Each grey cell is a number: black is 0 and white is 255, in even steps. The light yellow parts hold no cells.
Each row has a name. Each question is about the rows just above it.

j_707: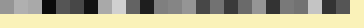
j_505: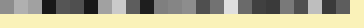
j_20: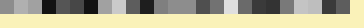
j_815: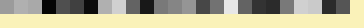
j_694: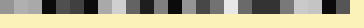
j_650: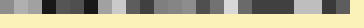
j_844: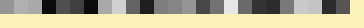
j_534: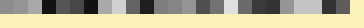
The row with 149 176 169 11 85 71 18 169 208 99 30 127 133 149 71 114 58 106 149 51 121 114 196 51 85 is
j_707
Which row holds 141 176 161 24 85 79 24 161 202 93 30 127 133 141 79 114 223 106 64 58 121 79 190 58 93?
j_505
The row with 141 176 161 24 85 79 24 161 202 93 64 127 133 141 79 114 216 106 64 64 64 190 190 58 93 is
j_650
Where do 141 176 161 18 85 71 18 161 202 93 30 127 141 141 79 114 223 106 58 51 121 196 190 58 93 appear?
j_20
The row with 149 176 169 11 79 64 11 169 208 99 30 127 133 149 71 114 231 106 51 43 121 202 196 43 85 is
j_844
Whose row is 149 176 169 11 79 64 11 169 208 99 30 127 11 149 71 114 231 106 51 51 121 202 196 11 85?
j_694

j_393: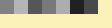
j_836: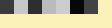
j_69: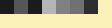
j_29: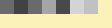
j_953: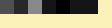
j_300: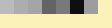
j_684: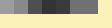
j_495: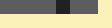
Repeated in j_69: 27
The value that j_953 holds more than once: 21
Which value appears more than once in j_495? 93
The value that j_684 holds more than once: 113
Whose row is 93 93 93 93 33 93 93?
j_495

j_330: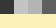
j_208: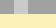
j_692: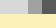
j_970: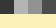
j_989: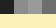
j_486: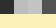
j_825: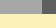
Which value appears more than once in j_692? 216
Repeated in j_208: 161
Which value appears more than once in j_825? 167

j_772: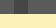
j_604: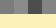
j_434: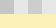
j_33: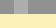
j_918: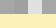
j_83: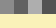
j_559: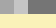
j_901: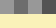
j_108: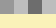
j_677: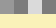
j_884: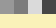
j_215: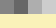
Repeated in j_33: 145
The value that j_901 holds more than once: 152
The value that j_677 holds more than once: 124
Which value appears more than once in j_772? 90

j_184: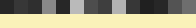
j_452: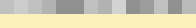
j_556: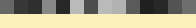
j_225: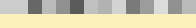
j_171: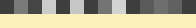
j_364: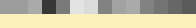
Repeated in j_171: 62
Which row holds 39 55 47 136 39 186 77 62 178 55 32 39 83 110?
j_184
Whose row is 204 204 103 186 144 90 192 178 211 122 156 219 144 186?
j_225
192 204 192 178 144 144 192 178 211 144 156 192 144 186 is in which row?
j_452
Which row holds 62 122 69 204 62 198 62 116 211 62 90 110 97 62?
j_171
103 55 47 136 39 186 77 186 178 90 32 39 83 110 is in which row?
j_556

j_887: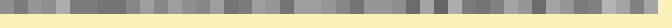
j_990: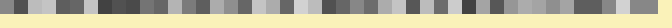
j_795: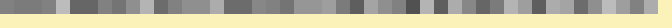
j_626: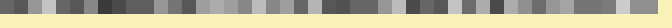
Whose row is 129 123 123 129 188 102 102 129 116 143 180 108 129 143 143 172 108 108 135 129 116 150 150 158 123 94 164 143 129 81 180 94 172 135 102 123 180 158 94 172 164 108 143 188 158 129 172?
j_795
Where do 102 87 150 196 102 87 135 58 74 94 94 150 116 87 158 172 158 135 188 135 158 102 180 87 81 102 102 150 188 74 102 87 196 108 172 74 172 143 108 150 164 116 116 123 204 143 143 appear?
j_626
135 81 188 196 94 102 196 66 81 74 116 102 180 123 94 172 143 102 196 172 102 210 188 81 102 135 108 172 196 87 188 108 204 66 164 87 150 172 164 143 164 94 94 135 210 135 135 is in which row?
j_990

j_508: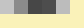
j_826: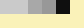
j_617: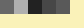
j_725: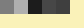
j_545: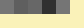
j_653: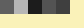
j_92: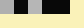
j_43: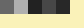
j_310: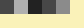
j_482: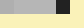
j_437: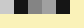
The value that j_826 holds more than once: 202
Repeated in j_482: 182
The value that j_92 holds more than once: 8
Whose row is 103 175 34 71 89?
j_617
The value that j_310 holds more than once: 71

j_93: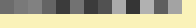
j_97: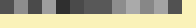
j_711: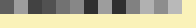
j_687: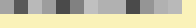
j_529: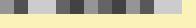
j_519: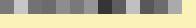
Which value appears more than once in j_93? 59
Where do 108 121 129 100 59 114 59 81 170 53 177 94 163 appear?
j_93
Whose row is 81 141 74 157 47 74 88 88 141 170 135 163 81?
j_97
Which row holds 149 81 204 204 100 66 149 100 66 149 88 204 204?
j_529
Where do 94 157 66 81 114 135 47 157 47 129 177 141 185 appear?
j_711

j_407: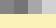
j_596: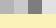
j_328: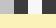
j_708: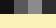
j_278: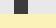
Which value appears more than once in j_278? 232
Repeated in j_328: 60

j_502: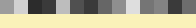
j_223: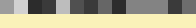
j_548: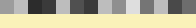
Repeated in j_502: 58
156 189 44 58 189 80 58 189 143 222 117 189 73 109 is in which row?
j_548
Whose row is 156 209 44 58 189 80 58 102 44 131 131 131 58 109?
j_223
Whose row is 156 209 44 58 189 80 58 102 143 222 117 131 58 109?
j_502

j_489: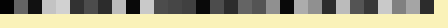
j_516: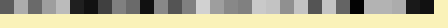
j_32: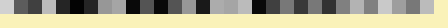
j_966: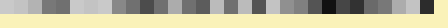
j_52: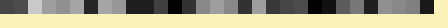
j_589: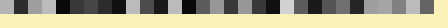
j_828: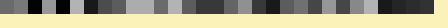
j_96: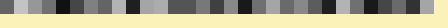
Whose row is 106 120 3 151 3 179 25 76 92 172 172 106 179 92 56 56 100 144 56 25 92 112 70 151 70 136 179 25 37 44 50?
j_828
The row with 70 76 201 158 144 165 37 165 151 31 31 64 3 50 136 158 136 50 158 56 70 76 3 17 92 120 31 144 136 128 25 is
j_52

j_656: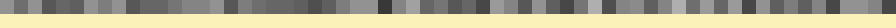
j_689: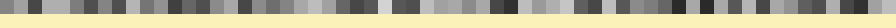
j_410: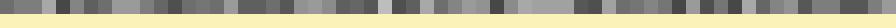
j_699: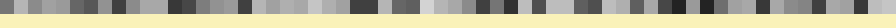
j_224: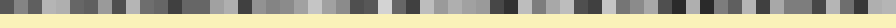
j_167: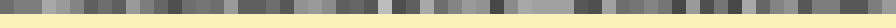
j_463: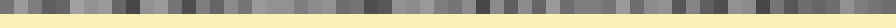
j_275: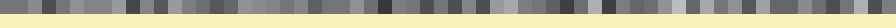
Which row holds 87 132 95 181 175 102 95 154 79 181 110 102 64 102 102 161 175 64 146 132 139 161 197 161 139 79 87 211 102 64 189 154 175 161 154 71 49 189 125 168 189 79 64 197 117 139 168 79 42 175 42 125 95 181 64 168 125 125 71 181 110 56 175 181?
j_224
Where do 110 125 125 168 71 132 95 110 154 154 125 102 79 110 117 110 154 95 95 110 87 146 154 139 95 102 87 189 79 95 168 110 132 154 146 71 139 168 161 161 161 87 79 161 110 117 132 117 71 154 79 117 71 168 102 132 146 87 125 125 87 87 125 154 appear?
j_410
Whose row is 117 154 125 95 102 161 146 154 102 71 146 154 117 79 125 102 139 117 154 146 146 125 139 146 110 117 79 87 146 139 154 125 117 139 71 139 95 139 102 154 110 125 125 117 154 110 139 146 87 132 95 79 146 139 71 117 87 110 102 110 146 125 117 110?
j_463
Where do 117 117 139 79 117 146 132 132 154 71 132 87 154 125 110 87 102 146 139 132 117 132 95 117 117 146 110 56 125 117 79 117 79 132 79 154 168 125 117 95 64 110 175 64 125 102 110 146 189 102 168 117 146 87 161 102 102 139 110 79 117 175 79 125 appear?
j_275

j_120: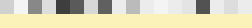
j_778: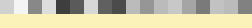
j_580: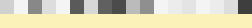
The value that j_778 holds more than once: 187
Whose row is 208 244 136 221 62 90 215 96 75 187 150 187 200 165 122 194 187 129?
j_778

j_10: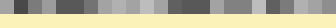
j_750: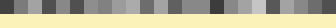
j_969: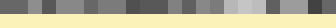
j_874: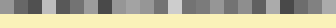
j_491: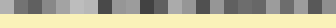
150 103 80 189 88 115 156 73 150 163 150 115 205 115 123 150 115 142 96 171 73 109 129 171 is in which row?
j_874
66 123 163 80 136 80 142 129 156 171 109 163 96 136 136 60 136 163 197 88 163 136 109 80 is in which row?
j_750
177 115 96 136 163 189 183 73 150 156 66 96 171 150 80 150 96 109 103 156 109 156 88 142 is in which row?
j_491

